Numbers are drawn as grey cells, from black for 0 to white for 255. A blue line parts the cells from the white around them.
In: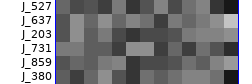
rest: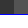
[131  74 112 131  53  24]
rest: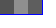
[122  74  53  74  74  83 122 131 131 143]
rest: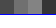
[24]
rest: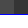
[ 74  74  83 122 131 131 143]
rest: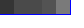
[131 131 143]
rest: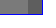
[ 94  62 143 143  62 103  62 112  83  44]

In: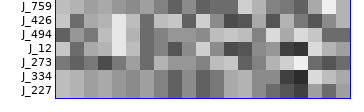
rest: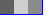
[ 76  85 169  85 179 120  85 139 179]
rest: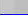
[130 218 169 218 198 108 108]
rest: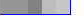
[ 97 130 179 207 239 108  85 108]
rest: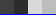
[169]

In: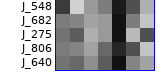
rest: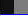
[196]
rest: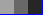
[ 80 196]
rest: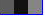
[163]
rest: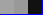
[124 196]
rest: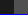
[175]

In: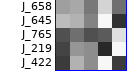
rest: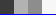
[59]
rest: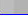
[131 247  49]
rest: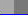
[212 111]
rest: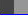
[141  40 247]
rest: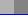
[247  49]

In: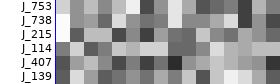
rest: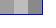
[ 74 125  64 114  44 146 170 198 180 158 146  53]
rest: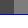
[ 64 114  44 146 170 198 180 158 146  53]

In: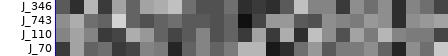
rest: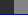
[111  69]
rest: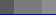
[ 99  37 142 111 201]
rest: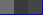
[132 123  37  99 132  99 123 182 182  25  46 111 152  90 123 123 142  99
  37 142 111 201]
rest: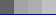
[111  81  81 111  46  58  46  90 192 132 132  58 142 111 142  46 132 111
  69]

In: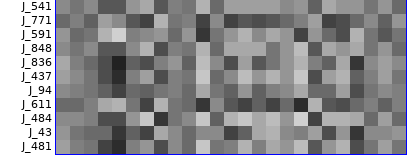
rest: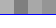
[188  87 149 178  77 117 159 117]
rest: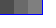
[ 97 127]
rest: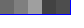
[106 138  97 149]
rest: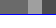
[117 138 127]
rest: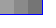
[ 77  44 127 159  77 127 117 198 106 138 188 149 178 149 198  77 159 178
  97 127 159 117]
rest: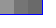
[106  54  97  66 168 138 106 138 138  66  97 168 178 138 127 159  77 149
  54 138 138 149]

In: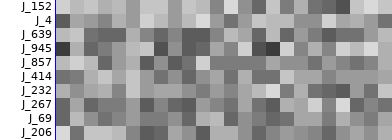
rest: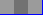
[197 186 186 144 144 208 166 176 155 114]
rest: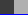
[103 124 155 186 197  81 144  92 103 166 133 208  81  60 208 133 176 133
 208 186 217 176]
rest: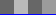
[124  92 114 114 155 186]
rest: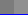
[103 176 186 103 144 124 103 114 166 166 124 176 144 124 166]
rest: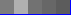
[155 114 197]

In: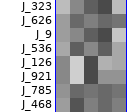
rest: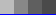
[188]
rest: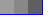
[ 74 198]
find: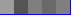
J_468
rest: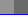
[116 105 116]
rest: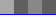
[168]

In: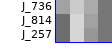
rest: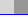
[119]
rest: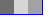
[119]
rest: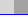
[119]
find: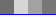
J_814
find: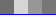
J_257
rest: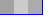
[119]
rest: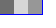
[119]

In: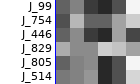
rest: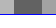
[205]
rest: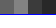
[ 80 245]
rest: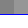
[ 40  80 214]
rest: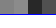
[245]

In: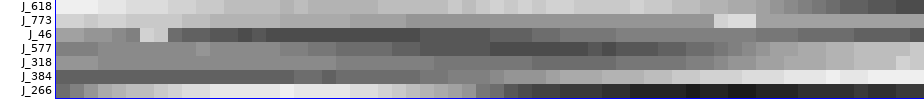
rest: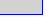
[220 220 220 230 230 230 239 230 230 239 239 239 239]
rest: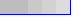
[220 230 230 230 230 230 239 230 230 230 230 220 220 210 201 189 179 170
 161 149 119 109  87  76  67  67  58  58  58  48  48  37  37  37  37  27
  37  37  27  27  37  37  37  48  48  48  48  58  48  48  58  58]
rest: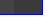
[58 48 48 37 37 37 37 27 37 37 27 27 37 37 37 48 48 48 48 58 48 48 58 58]
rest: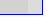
[220 220 230 230 230 239 230 230 239 239 239 239]

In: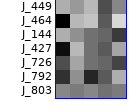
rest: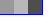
[135]
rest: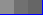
[58]
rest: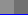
[102  58]
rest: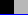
[195  90 216]
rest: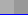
[184  78 135]

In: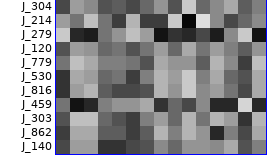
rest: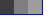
[104 180 116 180 157  51 180]
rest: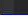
[ 72  28 138 201  19]
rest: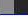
[ 39 213  39]
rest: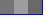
[169 116 157 127  93 148]
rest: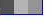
[201 138 157 116  72 169]
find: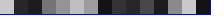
J_279

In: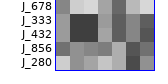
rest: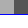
[113]
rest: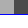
[145]
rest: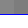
[174  85 113]
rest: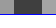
[ 94 134  85]
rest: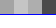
[145]
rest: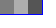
[113]

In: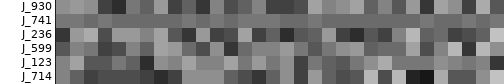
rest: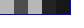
[171  87  87 143 194]
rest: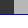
[143]
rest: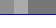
[119 143 131 119 131  54]
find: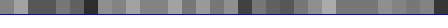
J_123

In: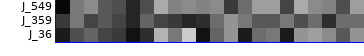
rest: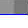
[ 88  88 120  78 109  46 109 109]
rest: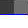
[158 158  68 170 139 130  78 158]
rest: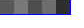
[109 109]
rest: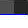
[ 78 170 130 139 130 139  58 109 158 158  68 170 139 130  78 158]
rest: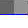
[ 27 109 120  27 148 158 139  88 148]
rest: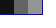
[ 27 109 120  27 148 158 139  88 148]

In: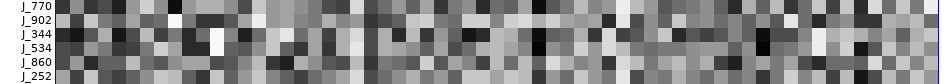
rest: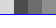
[175 121 152  97 198 198 163 198 187  54 152 109 198 152 121 229  76 133
 121 175 133 109 152 109 133  54 121 207 133 187  65 187  22  76 187 121
 198 152]
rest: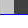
[198  42 217 109 198 121 238]
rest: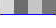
[238]
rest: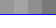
[ 76  65 217  76 109 152  97 163  54 121 143  42 109  97 163  13  87 121
 187 133 152 238 187 152  87 109 121 143  97  42 175  97 187  54 109 198
  65 198  42 217 109 198 121 238]
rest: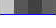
[143 198 187  97  54 198  97 152 198 133  97  65 109 133 163 217  76 109
 143 175 121 152  97 198 198 163 198 187  54 152 109 198 152 121 229  76
 133 121 175 133 109 152 109 133  54 121 207 133 187  65 187  22  76 187
 121 198 152]
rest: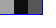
[121 187 133 152 238 187 152  87 109 121 143  97  42 175  97 187  54 109
 198  65 198  42 217 109 198 121 238]

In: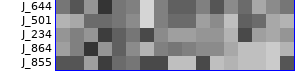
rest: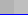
[191 203  85]
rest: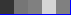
[ 96  96 128  85 139 107 168 139 118]
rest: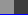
[ 96 118  73 139 159 159 149 149 179  73 159 168 149]
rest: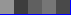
[139 159 159 149 149 179  73 159 168 149]
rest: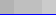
[85]
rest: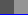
[ 52 118 128 213 128  96  96 128  85 139 107 168 139 118]
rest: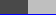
[ 73 191 179 191 191 203  85]

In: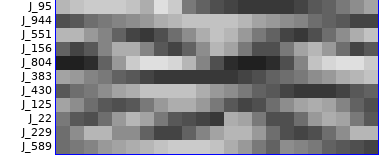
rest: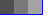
[182 153 110  68  88]
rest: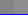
[153 173 182 194 194 194 194 182 163 153 141 132 110  98  88  68  68]
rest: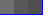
[ 88 121 153 173 173 153 121  88  68  79 110 141 163 173 163 132  98  79]
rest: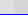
[182 132  79  44  32  32  44  79 132 194 214 223 223 203]
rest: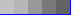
[ 68  56  79 110 141 173 194]

